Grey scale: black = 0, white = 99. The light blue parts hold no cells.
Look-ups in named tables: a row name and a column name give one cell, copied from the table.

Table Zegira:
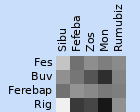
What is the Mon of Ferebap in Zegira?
47
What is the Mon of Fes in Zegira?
49
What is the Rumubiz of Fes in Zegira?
54
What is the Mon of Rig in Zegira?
9
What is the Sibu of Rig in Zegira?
93
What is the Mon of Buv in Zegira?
18

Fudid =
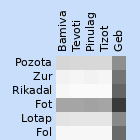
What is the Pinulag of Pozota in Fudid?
84
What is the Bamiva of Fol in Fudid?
96
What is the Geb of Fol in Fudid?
41
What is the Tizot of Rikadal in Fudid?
97
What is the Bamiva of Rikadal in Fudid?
96
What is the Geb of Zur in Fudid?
45
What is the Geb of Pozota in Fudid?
55
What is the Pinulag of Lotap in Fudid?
89
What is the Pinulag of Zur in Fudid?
94
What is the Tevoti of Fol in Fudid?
96
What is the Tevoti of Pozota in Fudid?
84
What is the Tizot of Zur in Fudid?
95
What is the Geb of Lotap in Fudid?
53
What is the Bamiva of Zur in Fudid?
94
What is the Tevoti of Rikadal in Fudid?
97
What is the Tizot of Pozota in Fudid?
84

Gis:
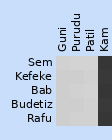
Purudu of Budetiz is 80
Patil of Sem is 82
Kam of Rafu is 21
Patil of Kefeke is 81
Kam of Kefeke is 22
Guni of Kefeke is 80
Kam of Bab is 21
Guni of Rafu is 80
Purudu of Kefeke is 80
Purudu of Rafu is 81

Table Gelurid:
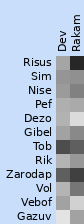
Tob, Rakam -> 37
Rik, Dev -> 70
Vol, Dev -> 70
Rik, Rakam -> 59
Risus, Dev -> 64
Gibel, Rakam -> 53
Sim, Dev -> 58
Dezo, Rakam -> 85
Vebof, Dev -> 63

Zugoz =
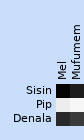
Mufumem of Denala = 23
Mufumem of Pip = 96
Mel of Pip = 92
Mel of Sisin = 2
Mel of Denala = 16
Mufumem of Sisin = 11

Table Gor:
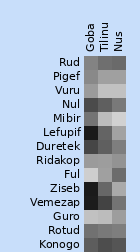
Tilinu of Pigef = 62
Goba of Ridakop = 60
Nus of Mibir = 81
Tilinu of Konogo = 30
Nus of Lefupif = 63
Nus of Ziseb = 66
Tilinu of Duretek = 37
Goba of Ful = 80
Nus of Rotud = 49
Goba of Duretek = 27
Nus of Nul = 47
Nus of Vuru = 75
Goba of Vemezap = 11
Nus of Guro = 61
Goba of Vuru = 60
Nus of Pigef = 62
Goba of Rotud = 44
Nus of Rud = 41
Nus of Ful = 42
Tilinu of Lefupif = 39

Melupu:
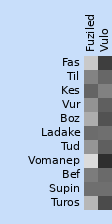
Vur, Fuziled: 57
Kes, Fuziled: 39
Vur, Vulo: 37
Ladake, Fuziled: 42
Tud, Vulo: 37
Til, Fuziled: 51
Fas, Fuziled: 78
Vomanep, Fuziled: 85
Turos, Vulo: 29
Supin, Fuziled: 43
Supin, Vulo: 43
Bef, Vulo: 41
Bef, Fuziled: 48
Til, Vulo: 40
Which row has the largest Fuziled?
Vomanep

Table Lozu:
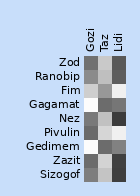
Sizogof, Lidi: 24
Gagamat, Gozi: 98
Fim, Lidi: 93
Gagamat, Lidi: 46
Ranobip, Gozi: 54
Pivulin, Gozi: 41
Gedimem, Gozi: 98
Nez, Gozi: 47
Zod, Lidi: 34
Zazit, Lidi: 25
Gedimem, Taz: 42
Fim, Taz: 59
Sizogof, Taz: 76
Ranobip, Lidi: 36
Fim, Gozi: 80
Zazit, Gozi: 42

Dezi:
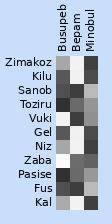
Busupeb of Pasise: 19
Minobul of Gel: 29
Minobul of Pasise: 59
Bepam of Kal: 94
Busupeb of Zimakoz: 65
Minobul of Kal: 25
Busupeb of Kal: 66
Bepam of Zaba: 42
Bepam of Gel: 93
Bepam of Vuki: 24
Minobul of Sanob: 72
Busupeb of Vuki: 94
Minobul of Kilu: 29
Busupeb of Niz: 65
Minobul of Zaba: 38
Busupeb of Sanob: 31
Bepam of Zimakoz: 94
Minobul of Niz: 25
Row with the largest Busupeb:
Zaba

